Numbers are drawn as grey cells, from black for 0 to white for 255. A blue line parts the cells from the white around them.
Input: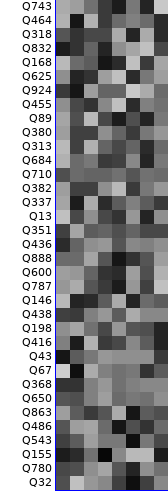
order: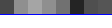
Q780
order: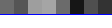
Q486

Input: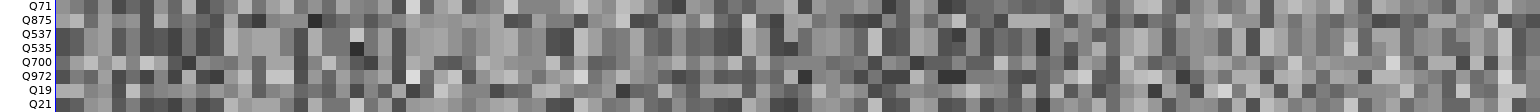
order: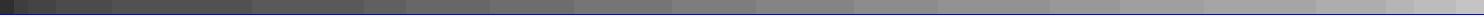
Q535
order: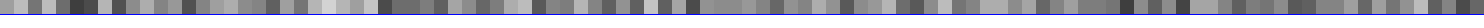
Q71
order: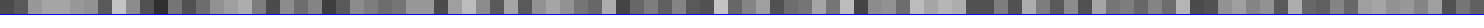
Q535
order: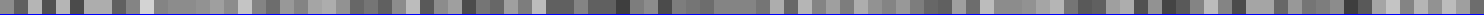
Q700
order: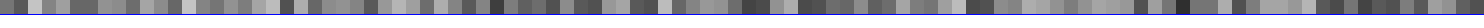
Q535

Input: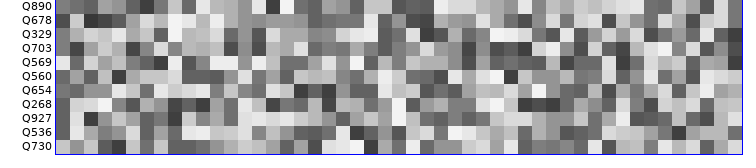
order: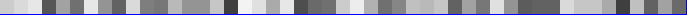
Q560
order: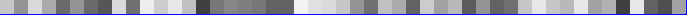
Q654
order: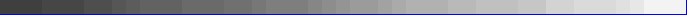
Q268
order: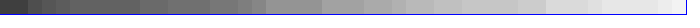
Q654
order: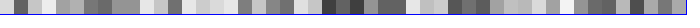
Q654
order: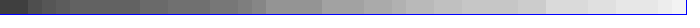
Q560
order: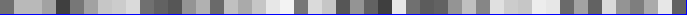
Q536

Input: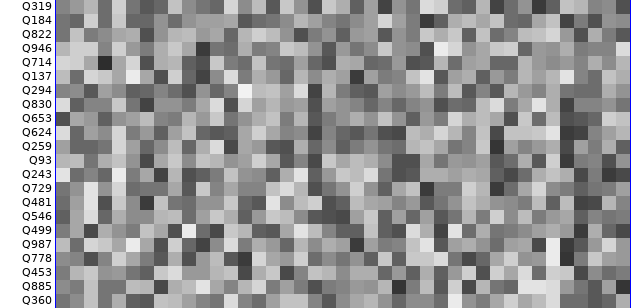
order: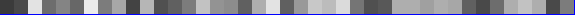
Q243
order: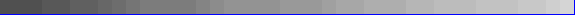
Q822
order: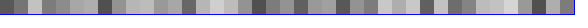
Q822
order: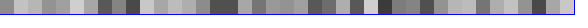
Q93

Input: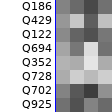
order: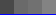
Q186
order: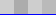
Q728
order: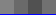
Q925
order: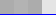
Q352

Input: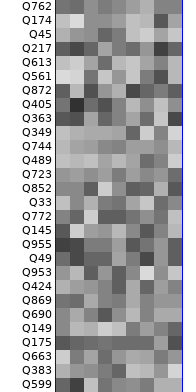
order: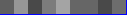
Q49
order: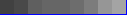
Q217
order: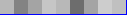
Q613
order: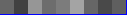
Q217
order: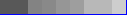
Q145

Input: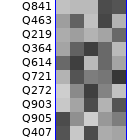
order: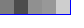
Q905
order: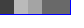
Q614
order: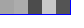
Q407

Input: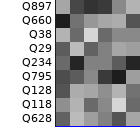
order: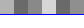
Q118
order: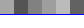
Q628

